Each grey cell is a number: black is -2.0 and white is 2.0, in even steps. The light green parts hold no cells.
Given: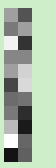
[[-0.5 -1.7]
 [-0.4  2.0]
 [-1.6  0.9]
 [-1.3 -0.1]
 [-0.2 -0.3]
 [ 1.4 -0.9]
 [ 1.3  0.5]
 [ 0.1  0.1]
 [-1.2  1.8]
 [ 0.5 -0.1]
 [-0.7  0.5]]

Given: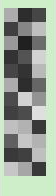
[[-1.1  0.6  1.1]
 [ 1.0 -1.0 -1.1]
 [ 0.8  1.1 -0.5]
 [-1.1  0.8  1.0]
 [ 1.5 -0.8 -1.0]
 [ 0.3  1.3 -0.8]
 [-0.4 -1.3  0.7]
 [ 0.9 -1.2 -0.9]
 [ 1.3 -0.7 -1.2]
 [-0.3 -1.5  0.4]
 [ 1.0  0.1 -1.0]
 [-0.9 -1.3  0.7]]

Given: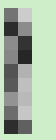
[[-0.5 -1.3]
 [ 1.1 -0.3]
 [ 0.9  0.3]
 [ 1.0 -0.6]
 [ 0.8 -0.7]
 [-1.4  0.1]
 [-1.2  0.2]
 [ 0.2 -1.3]
 [ 1.2 -0.2]]

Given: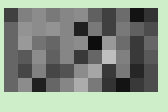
[[-0.8 -1.1 -1.7 -1.2 -0.1  0.7  0.1 -0.4 -1.5  0.2 -0.4]
 [-0.8 -1.4 -0.1 -1.1  0.6  0.2 -0.7 -0.9  0.0 -0.9 -0.4]
 [-0.6 -1.1  0.0  1.0 -0.4 -1.1  0.1 -0.5  0.2 -0.6 -0.4]
 [-0.4 -1.1 -0.3  0.4 -1.8  0.2  0.1 -0.4 -0.2  0.4 -0.4]
 [-0.8 -0.5 -0.1 -1.0 -0.1 -1.5  0.1  0.3  0.2  0.3 -0.4]
 [-1.2 -1.7 -0.3 -1.0 -0.5  0.2  0.1 -0.1  0.2  0.0 -1.0]]

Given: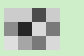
[[ 1.4 -0.1  0.6  1.5]
 [-0.1  1.4 -1.4  0.2]
 [ 1.2 -0.8  1.2  1.2]]

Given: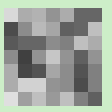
[[-0.5  0.0  1.0  0.4  1.0  0.5  1.5]
 [ 0.0 -0.8  0.2  0.3  1.3  1.3  0.7]
 [ 0.0 -0.7  0.2  0.6 -0.7 -0.9  0.7]
 [ 0.3 -0.5  0.3  1.1  0.3 -1.0  0.2]
 [ 0.7  1.0  0.0  0.2 -0.4 -0.4 -0.6]
 [ 1.0 -0.4 -0.5  0.6  0.9  0.2 -0.8]
 [-0.4 -0.4  0.7  0.3  0.8  0.7  1.4]]

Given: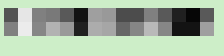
[[ 0.5 -1.7 -1.7  0.1  0.9  0.1 -0.4  0.6  0.7 -1.5  0.4  0.8  0.1  1.7
   0.0]
 [-0.6 -1.9 -1.5 -0.6  0.0 -0.8 -0.8  0.4  0.5 -1.7 -0.6 -0.1  0.0  1.6
  -0.7]]
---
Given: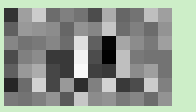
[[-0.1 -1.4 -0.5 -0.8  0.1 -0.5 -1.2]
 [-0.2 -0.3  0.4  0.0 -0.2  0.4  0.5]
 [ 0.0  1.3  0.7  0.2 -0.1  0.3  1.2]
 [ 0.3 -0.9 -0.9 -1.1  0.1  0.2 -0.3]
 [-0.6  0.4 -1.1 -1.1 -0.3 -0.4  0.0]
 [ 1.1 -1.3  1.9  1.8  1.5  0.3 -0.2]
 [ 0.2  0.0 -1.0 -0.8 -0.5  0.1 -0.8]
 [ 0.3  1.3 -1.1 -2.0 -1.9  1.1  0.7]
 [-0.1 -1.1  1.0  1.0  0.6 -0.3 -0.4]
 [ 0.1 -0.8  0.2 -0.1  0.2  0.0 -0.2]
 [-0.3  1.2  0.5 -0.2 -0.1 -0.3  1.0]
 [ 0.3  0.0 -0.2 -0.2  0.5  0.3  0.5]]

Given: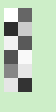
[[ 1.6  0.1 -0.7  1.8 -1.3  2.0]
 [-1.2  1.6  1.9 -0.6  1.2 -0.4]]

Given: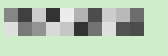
[[ 1.5  0.1]
 [-0.1 -1.0]
 [ 0.3  1.2]
 [ 1.4 -1.2]
 [ 1.1  1.7]
 [-1.2  0.8]
 [-0.2 -0.8]
 [ 1.5  1.2]
 [-0.7  0.9]
 [-0.8 -0.3]]

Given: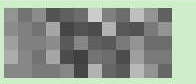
[[ 0.1  0.7  0.5  0.2  0.3]
 [ 0.1  0.1  0.0  0.0 -0.2]
 [-0.1 -0.2  0.0 -0.2  0.2]
 [-0.1  0.6  0.2  0.6 -0.7]
 [ 0.1 -0.8 -0.6 -0.9 -0.5]
 [-0.9 -1.0  0.1 -0.7 -0.3]
 [ 0.8 -0.2 -0.5 -0.8  1.2]
 [-0.4 -0.3 -0.6  0.8  0.0]
 [-0.6 -0.8 -0.1 -0.6 -0.3]
 [ 0.9  0.5  0.3 -0.7  1.0]
 [ 0.3 -0.1 -0.3 -0.1  0.3]
 [-0.4 -0.1 -0.3  0.3 -0.5]]

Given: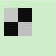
[[-1.8  1.1]
 [ 1.0 -1.8]]

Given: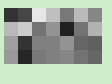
[[ 0.4  0.5  0.9 -1.2]
 [-1.4 -1.2  1.2 -0.9]
 [-0.1  0.0 -0.2  1.6]
 [ 0.0  0.0  0.3  1.0]
 [ 0.1  0.3 -1.5 -0.1]
 [-0.2 -0.4 -0.2  0.9]
 [-0.4 -0.5  0.8  0.1]]
